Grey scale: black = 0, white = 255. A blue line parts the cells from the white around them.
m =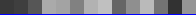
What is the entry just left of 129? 163
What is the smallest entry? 50
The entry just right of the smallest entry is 149

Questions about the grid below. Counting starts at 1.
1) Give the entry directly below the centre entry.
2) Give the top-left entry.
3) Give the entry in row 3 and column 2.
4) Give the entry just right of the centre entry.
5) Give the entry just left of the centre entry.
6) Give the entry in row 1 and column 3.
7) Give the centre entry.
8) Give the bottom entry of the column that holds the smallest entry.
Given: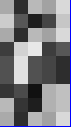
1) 81
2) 170
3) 45
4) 69
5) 225
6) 185
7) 81
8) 185
